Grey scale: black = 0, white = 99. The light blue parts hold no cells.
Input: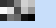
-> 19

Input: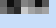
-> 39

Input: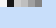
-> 95

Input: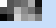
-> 98

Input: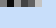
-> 49

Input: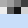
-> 67
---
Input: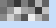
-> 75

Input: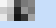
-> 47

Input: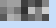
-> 80

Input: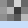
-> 50

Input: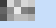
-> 45

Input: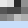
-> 45
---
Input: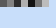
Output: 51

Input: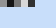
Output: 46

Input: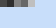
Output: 40

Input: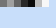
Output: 62

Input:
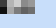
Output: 65

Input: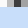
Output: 63

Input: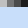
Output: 29

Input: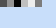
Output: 58

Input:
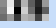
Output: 80

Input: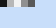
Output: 56
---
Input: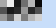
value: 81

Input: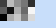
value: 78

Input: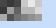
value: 44

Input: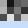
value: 35

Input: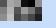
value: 27

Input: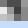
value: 42

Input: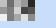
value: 65
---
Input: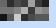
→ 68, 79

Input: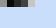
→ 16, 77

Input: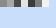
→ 88, 94

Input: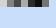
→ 66, 82

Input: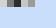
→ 18, 82

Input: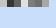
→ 87, 87

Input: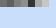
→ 55, 77

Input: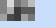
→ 23, 84

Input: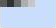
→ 41, 77
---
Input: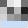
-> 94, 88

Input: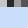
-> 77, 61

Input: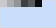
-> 78, 67

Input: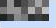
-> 75, 70

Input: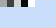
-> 99, 82

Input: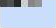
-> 80, 57
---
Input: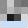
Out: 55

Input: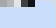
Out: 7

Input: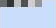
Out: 80

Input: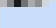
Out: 66

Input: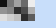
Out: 92

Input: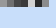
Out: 81

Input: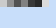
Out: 22

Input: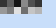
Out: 31

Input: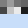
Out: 27

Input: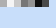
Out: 57
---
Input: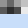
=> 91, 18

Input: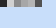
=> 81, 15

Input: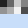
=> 94, 13

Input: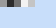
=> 94, 17

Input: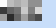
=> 98, 17

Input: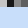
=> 76, 9

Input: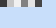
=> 93, 22
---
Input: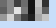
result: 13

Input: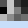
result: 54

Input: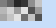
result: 44

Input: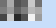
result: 32

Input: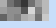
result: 72

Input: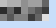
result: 23

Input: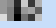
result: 44
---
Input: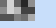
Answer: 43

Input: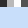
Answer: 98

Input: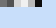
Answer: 72

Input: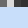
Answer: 24

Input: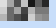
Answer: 58

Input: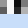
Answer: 15

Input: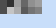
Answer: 45
